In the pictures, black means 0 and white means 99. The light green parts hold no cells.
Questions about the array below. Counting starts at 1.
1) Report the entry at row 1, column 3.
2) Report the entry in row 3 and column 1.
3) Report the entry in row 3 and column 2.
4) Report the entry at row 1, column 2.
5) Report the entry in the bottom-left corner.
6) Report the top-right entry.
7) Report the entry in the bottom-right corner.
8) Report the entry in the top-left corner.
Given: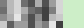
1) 83
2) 55
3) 67
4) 72
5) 78
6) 83
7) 25
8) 49

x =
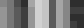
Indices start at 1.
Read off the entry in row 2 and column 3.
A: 35
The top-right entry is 18
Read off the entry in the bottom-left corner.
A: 58
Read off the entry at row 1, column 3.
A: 30
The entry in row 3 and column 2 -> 46
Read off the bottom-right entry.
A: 18
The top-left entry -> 52
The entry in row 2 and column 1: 58
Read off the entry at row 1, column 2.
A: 46
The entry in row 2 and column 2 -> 46
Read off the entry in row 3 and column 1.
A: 58

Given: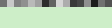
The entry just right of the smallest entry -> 44
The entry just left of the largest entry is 38
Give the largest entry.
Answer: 83

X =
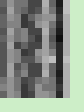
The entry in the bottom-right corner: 68
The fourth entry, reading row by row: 45
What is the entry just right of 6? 68
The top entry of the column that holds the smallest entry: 11
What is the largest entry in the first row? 74
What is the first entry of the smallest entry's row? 39
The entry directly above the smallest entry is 11
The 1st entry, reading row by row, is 39
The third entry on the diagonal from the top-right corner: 57
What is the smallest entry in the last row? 16
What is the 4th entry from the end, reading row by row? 57
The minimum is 6
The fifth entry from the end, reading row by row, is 57
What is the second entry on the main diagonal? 63
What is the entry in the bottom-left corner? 39
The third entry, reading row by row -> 45
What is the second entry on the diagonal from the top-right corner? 16

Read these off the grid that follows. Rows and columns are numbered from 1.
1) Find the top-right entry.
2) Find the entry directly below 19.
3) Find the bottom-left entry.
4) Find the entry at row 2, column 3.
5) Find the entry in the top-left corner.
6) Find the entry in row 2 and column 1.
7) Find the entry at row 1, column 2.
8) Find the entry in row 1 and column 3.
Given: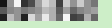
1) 46
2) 46
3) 13
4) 57
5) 8
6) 35
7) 57
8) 95

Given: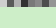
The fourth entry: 19
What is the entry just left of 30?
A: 53
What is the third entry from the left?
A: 69

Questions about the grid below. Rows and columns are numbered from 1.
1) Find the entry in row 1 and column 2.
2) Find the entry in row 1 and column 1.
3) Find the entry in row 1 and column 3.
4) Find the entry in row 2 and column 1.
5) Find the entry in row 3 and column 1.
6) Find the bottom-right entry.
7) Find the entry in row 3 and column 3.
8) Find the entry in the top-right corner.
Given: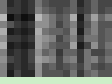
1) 16
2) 45
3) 22
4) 45
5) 72
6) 33
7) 16
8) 27

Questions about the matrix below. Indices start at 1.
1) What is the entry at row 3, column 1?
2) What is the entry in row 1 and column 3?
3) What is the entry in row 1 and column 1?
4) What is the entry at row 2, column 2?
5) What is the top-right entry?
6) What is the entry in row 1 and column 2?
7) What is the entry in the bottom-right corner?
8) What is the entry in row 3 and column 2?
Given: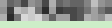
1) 68
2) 45
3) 62
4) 23
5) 51
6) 39
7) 74
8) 17
